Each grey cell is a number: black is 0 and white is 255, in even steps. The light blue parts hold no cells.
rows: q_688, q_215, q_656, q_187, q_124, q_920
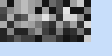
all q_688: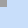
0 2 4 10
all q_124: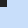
0 2 3 7 9 12
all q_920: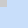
12
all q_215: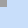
2 4 6
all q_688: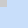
11
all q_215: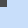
0 8

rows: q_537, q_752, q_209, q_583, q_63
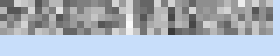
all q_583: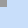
10 13 35 37
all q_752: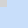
4 18 27 32
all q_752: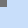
3 15 20 26 38

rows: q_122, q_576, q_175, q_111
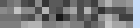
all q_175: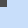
4 11
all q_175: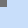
0 1 2 7 10
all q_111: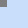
0 1 2 6 7 10 11 14
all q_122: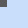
0 7 8 12
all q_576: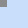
0 3 4 9
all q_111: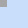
3 16 17

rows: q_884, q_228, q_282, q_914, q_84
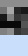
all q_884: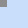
0 1 2 3
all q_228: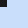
3
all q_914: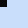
0 1 2
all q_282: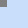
1
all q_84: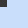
2

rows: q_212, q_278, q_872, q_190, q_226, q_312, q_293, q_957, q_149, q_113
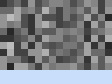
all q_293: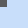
6 8 11
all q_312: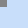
4 7 8 11
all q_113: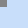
8 9 13 15
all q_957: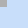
1 6
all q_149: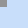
0 5

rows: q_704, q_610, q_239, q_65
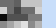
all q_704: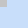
3 4 5
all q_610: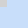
0 5
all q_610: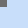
1 3 4
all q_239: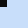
0
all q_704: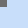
0 1
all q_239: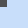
1 2 3
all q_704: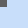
2

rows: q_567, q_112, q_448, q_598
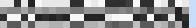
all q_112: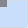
1 2 17 23 24
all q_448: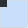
0 3 6 8 20 23 26
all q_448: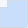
1 2 4 10 11 16 17 18 21
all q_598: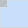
0 3 5 6 9 14 19 22
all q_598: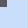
1 2 4 10 11 16 20 21
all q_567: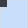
18 24

